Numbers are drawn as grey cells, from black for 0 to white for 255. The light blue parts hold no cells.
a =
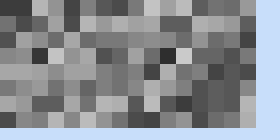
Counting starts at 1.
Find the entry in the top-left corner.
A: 60
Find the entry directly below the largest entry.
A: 114
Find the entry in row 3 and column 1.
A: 81
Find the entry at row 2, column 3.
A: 101
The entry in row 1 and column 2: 60
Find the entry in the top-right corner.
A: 153
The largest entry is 202
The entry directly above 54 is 141
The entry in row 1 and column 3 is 181
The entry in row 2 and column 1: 114
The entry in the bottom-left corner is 75
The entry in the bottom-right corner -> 175
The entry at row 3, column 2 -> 161
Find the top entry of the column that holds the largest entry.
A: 187
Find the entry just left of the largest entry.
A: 46

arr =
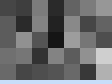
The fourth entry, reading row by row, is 42
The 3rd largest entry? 157
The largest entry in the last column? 207
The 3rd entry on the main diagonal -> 84
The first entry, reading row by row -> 70
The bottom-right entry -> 177
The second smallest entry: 34
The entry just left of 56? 105
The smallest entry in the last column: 78
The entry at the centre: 21

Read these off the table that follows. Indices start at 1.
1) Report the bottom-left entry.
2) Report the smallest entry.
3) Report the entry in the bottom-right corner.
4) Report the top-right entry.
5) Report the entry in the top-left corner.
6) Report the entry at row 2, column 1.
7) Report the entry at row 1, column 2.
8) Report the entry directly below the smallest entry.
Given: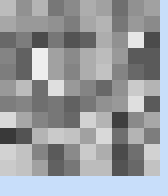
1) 202
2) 57
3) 194
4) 161
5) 188
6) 167
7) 145
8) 210

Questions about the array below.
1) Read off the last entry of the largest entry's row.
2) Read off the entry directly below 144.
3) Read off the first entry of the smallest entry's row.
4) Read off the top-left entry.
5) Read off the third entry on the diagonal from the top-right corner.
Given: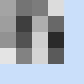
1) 90
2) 227
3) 144
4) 165
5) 83

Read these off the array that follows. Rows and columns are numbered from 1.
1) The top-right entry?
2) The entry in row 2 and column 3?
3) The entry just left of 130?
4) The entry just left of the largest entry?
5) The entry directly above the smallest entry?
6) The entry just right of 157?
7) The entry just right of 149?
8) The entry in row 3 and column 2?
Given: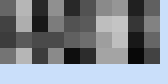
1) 97
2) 24
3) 54
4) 189
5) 24
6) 189
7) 32
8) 89

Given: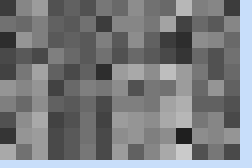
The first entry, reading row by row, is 60
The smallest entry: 31
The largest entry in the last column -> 149
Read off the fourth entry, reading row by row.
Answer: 81
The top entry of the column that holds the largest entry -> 183
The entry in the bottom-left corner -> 169
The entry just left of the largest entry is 169
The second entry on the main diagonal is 105
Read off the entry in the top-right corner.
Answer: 60
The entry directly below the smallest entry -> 202
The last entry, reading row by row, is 73
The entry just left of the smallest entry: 141
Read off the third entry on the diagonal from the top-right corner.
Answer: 141
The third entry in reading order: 156
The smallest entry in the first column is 45
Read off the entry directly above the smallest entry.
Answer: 183
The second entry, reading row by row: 134
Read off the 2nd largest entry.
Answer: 190

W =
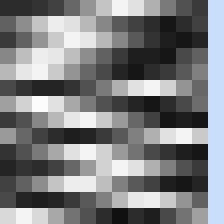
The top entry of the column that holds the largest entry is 51
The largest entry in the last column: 202
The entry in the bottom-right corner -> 160
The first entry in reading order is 44
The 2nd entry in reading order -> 44
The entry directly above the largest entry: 36
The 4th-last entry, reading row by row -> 30
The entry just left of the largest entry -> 210
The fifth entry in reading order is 103
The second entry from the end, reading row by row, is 115
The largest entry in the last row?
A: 244
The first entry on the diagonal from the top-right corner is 58
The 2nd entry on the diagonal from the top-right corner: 44
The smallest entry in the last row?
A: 16
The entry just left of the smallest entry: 44
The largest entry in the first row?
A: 244
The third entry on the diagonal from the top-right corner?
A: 30
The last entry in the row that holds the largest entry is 109
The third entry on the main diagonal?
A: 148
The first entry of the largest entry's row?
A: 160
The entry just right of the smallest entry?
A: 44
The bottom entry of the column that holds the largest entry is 217
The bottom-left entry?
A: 217
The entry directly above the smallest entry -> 184
